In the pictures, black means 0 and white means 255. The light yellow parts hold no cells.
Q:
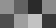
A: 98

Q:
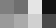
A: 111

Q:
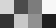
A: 75

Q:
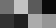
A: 194

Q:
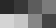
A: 56

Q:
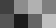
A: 141
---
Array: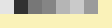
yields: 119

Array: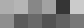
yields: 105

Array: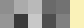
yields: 200

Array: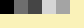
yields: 69

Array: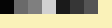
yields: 127

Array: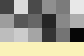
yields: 165

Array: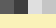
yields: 223

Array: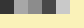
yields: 140
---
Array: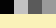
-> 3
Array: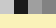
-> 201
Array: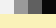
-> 242
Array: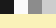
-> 25
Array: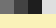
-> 113
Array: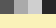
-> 86
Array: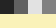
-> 36
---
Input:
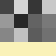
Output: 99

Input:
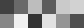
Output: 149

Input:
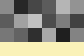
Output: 125

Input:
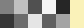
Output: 96

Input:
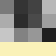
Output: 74

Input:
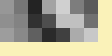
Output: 192

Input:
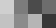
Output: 181

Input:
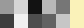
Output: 98

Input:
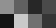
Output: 112

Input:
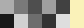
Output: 51
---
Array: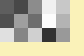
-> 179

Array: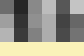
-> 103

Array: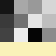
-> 190

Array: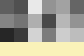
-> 147

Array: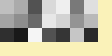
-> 185

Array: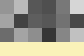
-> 72

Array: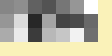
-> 105

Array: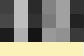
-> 34

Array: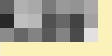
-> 161

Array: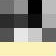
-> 173
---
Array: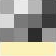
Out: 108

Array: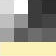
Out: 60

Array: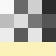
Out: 118

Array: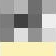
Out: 102

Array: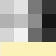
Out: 141

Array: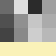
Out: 198

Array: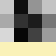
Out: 28

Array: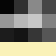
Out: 199

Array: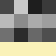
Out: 171
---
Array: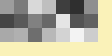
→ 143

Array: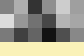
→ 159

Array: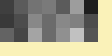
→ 30

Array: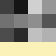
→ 150

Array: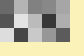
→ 166

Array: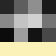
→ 26

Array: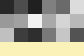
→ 220

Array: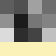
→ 110
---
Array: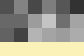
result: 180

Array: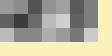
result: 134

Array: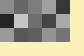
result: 95

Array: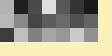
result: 129

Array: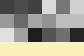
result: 30

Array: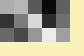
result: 151

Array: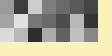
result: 45

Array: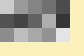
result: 168

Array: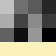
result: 151
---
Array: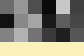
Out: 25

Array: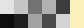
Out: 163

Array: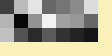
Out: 160

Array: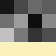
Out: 156

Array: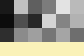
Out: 212

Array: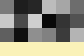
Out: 9

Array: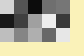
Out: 160

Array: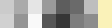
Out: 54

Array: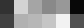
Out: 197
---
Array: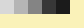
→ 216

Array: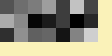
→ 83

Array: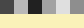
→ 71

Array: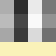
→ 174

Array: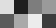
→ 223

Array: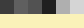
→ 60

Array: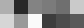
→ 175

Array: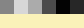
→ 133

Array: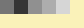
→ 117
